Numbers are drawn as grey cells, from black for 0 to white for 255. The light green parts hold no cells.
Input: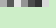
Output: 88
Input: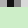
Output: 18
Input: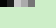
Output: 34
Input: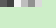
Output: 66
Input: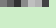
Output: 93
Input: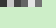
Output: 201
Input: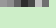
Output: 141
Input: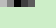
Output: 130
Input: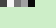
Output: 247
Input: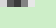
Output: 89
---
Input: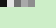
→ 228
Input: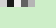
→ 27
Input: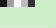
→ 160
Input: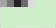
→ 119
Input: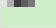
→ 174
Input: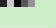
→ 203
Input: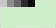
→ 142
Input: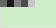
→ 23
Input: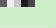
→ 239
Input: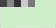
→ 135
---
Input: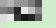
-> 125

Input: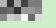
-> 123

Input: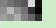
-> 215

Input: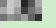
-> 86

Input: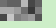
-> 71

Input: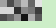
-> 103

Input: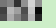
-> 212
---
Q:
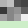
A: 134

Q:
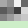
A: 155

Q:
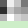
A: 255

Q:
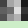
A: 151

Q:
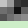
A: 111

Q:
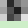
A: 68
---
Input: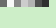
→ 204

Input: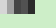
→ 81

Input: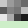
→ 105

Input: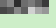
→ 109

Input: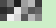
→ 159

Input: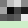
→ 137
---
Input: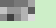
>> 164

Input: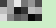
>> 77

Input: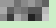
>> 97

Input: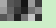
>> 59

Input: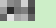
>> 83

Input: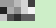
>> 63

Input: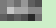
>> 79

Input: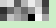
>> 61
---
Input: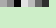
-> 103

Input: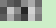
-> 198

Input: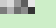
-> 139

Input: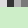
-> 180

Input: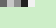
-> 32

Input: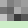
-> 58

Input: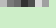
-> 217

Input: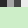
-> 70
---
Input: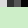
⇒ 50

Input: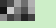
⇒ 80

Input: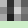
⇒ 48

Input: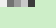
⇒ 114

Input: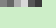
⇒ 102

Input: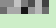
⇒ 139

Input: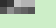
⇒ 60
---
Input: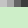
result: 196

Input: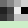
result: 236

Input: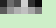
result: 208

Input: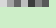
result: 216

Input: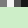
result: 244

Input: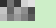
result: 225

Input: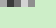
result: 211

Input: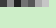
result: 198

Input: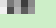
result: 241
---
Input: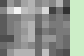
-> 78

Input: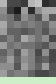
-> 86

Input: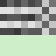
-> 115

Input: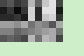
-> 70

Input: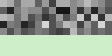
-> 96
